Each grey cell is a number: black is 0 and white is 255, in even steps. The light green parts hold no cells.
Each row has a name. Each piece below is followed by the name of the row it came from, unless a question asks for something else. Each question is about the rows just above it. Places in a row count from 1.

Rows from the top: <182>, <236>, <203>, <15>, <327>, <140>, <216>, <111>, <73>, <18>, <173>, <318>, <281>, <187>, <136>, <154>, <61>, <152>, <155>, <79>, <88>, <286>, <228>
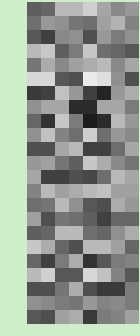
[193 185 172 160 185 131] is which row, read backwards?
<187>
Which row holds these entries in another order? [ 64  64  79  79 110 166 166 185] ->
<173>
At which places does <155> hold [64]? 2
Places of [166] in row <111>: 2 3 6 7
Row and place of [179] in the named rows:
<236>, 7
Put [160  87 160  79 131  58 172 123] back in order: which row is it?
<228>
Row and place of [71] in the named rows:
<281>, 5

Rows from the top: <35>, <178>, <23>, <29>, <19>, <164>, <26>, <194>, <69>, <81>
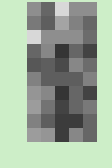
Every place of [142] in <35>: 1 4 5
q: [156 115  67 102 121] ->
<194>
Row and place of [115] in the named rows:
<194>, 2
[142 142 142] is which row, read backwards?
<23>
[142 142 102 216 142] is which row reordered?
<35>
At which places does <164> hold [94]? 2 3 4
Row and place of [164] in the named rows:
<178>, 3

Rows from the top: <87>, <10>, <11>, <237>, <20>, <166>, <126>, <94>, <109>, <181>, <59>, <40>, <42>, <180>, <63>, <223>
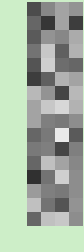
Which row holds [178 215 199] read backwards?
<94>
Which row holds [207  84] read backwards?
<20>
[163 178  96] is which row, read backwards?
<166>
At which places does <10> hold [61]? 4
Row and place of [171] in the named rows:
<11>, 4
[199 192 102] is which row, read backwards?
<223>

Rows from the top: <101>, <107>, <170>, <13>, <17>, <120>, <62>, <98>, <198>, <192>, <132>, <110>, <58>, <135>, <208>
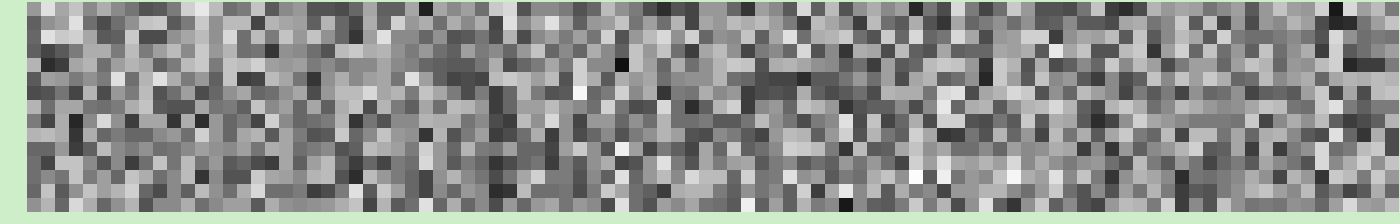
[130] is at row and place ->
<17>, 28
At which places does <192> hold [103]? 6 8 9 15 24 41 71 81 88 95
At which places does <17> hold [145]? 49 57 92
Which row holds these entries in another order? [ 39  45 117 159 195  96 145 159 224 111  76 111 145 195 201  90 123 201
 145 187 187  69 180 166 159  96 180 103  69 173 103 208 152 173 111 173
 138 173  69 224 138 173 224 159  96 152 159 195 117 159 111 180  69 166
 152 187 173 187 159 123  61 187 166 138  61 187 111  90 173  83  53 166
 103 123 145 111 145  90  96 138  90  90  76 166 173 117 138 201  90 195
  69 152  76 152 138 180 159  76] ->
<107>
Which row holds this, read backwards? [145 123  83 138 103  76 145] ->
<192>

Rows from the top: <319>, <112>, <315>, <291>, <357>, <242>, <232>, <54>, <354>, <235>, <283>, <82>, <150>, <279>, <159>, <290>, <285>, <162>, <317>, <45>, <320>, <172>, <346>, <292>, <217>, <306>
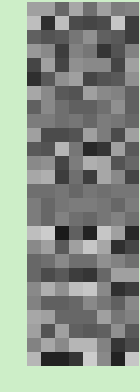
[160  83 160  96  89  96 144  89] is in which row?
<292>
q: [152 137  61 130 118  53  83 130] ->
<291>
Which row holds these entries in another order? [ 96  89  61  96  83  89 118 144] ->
<315>
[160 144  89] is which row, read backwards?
<242>
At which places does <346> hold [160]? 2 6
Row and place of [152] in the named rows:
<291>, 1

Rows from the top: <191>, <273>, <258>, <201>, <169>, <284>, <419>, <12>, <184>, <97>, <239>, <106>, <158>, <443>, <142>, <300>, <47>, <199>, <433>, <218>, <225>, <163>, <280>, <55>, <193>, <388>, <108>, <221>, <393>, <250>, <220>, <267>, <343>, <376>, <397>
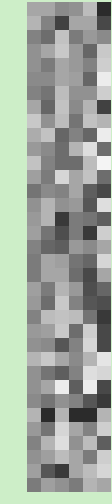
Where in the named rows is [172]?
<97>, 1
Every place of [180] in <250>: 1 3 6

